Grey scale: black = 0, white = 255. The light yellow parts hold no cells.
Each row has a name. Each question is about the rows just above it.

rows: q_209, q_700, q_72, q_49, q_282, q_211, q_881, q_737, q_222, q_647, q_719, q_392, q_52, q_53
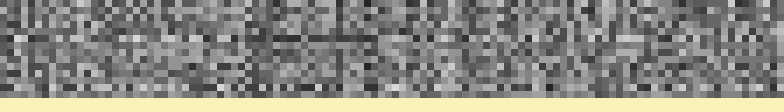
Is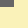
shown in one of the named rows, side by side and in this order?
yes
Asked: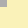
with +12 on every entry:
[186]
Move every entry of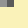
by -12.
[135  78]

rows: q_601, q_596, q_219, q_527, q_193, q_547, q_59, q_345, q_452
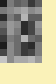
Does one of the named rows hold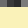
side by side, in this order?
yes
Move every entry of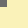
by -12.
[96]
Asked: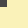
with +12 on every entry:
[83]

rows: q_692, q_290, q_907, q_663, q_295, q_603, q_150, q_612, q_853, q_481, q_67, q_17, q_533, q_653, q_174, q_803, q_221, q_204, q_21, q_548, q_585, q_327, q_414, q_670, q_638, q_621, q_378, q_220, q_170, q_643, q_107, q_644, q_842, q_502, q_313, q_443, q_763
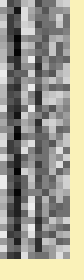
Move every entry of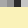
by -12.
[156 132  33 185]
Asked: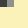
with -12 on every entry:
[ 49 132]
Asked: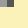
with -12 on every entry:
[144  74]

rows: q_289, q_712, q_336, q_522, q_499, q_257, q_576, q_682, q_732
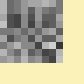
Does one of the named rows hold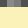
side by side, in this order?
no
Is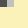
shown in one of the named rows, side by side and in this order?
no
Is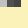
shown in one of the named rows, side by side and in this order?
yes
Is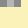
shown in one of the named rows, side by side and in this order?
yes
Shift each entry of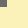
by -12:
[95]
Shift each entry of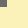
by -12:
[95]
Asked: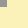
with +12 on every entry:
[163]

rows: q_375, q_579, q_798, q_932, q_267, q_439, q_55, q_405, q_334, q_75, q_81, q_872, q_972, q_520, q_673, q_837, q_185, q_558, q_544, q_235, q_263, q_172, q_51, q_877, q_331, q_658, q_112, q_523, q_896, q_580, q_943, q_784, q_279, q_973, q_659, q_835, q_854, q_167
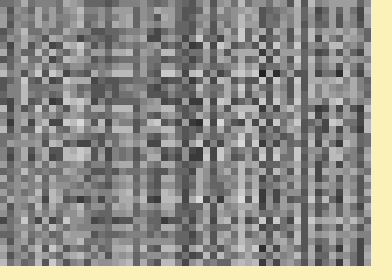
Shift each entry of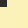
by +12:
[58]
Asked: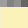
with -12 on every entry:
[145 117 132  89]
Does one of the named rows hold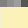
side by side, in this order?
yes
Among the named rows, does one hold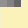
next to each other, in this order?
yes

